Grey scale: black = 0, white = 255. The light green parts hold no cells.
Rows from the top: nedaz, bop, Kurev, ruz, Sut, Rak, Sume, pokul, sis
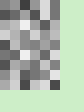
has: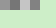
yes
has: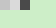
yes
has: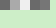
no
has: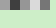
no
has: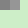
yes

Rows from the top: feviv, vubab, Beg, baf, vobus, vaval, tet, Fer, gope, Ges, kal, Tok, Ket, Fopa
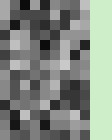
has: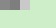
no
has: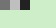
no
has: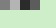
yes
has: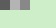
yes

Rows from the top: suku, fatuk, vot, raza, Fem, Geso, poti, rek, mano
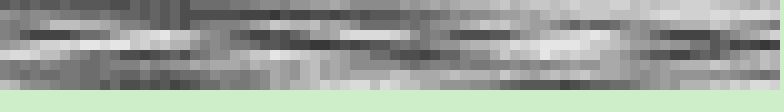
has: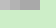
no
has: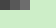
yes
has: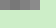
yes
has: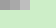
yes

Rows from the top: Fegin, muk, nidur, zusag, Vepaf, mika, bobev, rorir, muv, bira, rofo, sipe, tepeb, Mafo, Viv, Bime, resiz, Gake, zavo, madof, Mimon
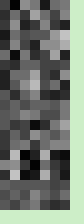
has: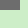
yes
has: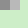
yes

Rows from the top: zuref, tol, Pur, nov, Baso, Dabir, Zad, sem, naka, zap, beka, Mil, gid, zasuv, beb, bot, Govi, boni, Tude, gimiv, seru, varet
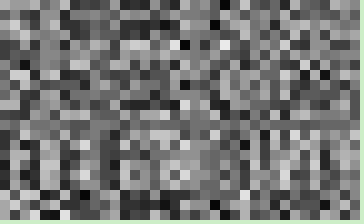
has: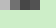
yes
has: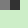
yes
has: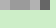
yes
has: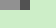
yes

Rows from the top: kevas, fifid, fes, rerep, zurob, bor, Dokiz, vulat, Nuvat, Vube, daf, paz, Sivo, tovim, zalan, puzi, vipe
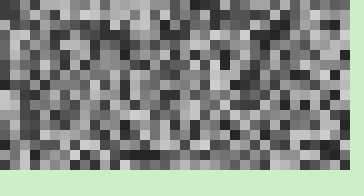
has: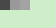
yes
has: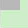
yes
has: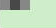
yes
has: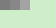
no

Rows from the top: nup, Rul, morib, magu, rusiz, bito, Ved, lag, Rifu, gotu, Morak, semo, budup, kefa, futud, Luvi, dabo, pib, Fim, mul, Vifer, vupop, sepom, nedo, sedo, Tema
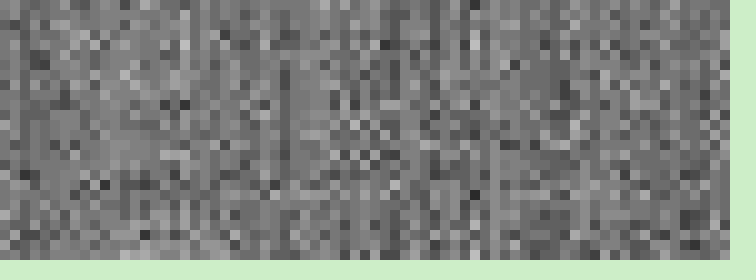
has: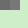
yes
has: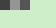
no
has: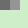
yes
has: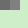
yes
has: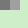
yes
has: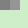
yes

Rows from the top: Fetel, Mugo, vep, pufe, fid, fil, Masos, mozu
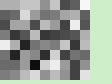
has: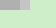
yes
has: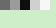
no
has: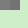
no

